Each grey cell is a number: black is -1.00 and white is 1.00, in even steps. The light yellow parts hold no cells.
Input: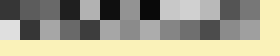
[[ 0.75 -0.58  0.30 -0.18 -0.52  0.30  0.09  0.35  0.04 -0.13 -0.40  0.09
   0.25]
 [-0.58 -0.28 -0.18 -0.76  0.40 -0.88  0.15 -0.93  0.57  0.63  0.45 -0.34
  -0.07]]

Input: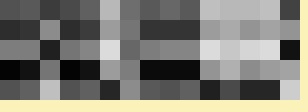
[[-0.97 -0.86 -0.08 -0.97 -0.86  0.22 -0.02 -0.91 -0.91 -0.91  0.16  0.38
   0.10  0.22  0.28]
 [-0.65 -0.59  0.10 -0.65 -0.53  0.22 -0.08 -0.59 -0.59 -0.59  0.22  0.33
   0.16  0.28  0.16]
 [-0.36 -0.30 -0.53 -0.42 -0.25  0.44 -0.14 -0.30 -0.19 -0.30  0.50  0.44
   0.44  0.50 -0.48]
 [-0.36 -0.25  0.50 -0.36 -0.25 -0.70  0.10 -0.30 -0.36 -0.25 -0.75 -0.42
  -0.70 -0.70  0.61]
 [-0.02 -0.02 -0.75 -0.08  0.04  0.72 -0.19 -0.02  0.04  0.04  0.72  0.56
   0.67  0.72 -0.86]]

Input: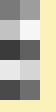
[[-0.54 -0.25]
 [-0.42 -0.14]
 [-0.04  0.23]
 [ 0.82  0.67]
 [ 0.52  0.93]]

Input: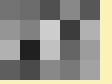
[[ 0.39 -0.75  0.51 -0.21  0.22]
 [-0.26 -0.42  0.07 -0.05  0.27]
 [-0.10 -0.15 -0.37  0.07 -0.32]
 [ 0.17  0.01  0.61 -0.53  0.39]]

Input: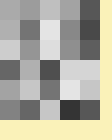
[[ 0.02 -0.20  0.55 -0.59 -0.32]
 [ 0.38 -0.09  0.79  0.07 -0.43]
 [ 0.61  0.17  0.73  0.12 -0.26]
 [ 0.33  0.22  0.50  0.28 -0.32]
 [-0.20  0.38 -0.38  0.67  0.67]
 [ 0.28  0.55 -0.09  0.79  0.55]]

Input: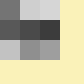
[[-0.31 -0.42 -0.53]
 [ 0.52  0.12  0.24]
 [-0.09  0.62  0.68]]

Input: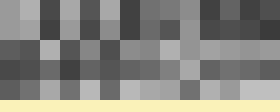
[[-0.43 -0.38 -0.17 -0.49 -0.22 -0.33 -0.22 -0.17  0.00  0.32 -0.22 -0.11
  -0.17 -0.27]
 [-0.27 -0.33  0.38 -0.33  0.05 -0.38  0.10  0.05  0.38  0.16  0.27  0.21
   0.16  0.21]
 [-0.27 -0.11  0.32 -0.11  0.44 -0.17  0.44  0.32  0.27 -0.11  0.38  0.21
   0.50  0.50]
 [ 0.21  0.27 -0.49  0.21 -0.43  0.10 -0.49 -0.17 -0.33  0.16 -0.43 -0.38
  -0.43 -0.54]
 [ 0.21  0.38 -0.43  0.32 -0.33  0.32 -0.49 -0.11 -0.05  0.10 -0.49 -0.22
  -0.49 -0.38]]

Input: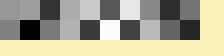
[[ 0.01 -0.98 -0.04  0.40 -0.54  0.96 -0.48  0.46 -0.21 -0.70]
 [ 0.18  0.24 -0.59  0.34  0.58 -0.32  0.80  0.07 -0.65 -0.10]]
